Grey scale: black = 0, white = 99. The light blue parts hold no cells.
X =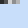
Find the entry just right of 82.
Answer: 55
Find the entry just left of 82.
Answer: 33

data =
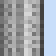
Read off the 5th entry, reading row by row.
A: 56
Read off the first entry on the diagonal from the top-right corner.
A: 30
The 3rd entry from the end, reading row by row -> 51
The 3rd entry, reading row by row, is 61
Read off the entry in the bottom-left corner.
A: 36
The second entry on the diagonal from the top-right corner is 61
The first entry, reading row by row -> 46
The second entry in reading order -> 56
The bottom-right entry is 25
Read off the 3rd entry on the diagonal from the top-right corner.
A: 72
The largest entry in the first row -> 77

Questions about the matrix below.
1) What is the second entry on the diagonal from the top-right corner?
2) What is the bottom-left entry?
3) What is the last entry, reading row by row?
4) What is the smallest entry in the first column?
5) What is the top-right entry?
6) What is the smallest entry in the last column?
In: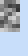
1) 31
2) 80
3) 64
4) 31
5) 74
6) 20

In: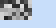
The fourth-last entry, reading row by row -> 60
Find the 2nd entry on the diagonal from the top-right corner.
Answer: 18
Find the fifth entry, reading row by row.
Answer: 76
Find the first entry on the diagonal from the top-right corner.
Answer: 81
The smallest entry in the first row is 18
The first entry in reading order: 23
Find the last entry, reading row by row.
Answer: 86
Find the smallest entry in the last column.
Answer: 28

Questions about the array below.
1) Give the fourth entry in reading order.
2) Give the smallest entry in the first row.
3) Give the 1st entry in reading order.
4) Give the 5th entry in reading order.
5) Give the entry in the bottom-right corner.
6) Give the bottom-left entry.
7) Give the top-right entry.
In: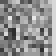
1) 72
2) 29
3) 34
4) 78
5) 84
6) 40
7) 84

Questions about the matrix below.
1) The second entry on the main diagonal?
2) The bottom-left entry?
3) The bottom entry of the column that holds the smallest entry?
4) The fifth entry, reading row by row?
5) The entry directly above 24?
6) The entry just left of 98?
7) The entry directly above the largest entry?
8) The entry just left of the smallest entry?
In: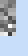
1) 53
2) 88
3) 24
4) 65
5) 47
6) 41
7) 41
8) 93

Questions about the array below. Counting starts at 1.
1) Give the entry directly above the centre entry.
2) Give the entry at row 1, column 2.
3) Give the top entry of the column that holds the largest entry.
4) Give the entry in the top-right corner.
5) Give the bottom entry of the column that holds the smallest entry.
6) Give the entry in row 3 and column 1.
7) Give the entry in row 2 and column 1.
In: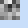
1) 17
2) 80
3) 91
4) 56
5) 68
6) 68
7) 74

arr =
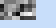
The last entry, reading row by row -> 31
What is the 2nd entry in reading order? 47
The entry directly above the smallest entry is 42
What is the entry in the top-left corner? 69
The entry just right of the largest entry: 74
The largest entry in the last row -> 79
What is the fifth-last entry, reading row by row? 74
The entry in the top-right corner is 59
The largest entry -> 96
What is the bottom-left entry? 31
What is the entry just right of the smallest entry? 79
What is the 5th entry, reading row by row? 59
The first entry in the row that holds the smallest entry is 59

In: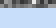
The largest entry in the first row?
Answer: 90
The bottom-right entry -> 61
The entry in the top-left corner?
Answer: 27
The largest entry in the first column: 55
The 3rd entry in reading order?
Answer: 55
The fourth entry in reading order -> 27
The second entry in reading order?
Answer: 61
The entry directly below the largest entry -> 44

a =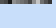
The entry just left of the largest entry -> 55
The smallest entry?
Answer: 10
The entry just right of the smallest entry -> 55

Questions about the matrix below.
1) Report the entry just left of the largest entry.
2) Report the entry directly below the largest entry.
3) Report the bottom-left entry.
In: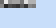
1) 42
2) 14
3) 52

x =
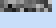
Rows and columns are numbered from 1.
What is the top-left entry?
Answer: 38
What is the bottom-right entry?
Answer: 27
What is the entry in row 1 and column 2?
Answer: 54
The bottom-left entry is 49
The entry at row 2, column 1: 33
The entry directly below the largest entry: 38
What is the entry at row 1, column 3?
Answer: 66
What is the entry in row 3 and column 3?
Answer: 22
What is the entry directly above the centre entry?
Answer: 43
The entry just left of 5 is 49

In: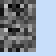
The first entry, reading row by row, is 30
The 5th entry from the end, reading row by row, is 7
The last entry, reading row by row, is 54
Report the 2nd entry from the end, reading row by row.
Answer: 54
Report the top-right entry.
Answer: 30
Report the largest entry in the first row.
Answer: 48
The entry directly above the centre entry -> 42
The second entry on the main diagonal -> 77
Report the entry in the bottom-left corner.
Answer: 13
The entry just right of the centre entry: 42
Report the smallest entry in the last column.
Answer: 25
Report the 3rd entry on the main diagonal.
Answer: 30

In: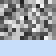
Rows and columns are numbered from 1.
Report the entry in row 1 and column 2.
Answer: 51
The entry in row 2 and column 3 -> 30
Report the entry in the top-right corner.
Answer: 62
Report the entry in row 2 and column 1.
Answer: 67
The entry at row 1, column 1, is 35
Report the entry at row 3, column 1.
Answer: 83
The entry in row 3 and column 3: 46
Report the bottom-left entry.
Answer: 35
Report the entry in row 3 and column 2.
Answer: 46
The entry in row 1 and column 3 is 40
